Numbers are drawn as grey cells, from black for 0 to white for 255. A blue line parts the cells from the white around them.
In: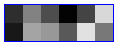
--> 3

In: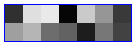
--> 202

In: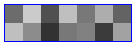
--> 120

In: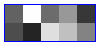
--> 108

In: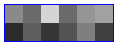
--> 106

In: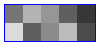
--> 150

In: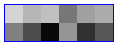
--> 119

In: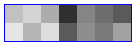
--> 133

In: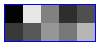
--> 129

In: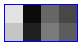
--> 11
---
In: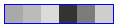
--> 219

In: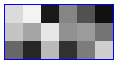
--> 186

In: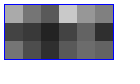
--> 47

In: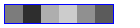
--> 174

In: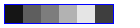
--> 125

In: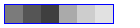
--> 63

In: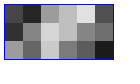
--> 202

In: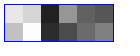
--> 44

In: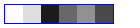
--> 27

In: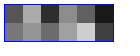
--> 108
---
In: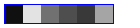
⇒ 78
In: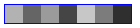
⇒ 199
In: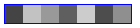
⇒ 204
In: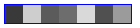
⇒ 217
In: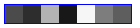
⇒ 246
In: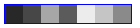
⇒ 236
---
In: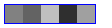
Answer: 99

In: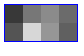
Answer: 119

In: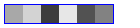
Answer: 211

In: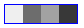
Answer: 109

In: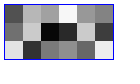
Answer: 183

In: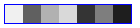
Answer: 96

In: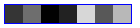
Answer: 110

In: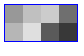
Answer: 192

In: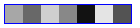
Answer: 104

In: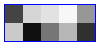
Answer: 214
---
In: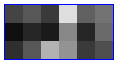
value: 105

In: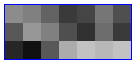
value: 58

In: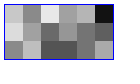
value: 95

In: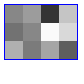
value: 217

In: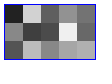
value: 104

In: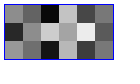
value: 90

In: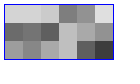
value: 146

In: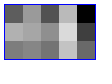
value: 63

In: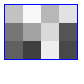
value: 84
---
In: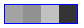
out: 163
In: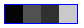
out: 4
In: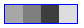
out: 167
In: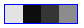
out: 227
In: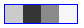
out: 203
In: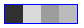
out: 48
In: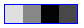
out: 223
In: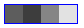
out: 93
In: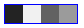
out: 35
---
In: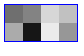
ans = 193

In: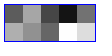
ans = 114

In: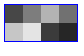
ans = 113

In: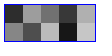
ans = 176

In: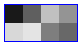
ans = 148

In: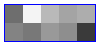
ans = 173

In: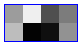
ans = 124
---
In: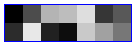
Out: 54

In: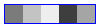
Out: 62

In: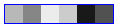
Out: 25

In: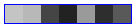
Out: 46

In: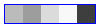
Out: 248

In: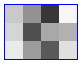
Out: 55

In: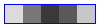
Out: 89

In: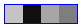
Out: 166
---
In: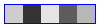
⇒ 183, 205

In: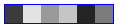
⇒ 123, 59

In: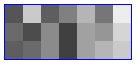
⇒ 237, 94

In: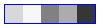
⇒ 54, 216

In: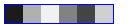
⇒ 208, 27

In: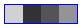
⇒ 148, 209

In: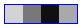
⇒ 169, 211

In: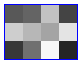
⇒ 68, 56

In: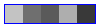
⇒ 57, 195
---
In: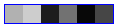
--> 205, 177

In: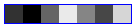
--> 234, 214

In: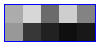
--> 215, 206

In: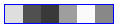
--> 250, 222

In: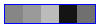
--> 187, 154

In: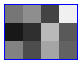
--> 240, 185

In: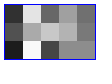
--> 249, 228
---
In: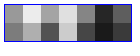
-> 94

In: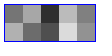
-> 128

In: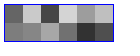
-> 191

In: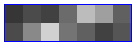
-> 96

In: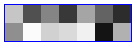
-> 44

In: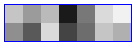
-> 241
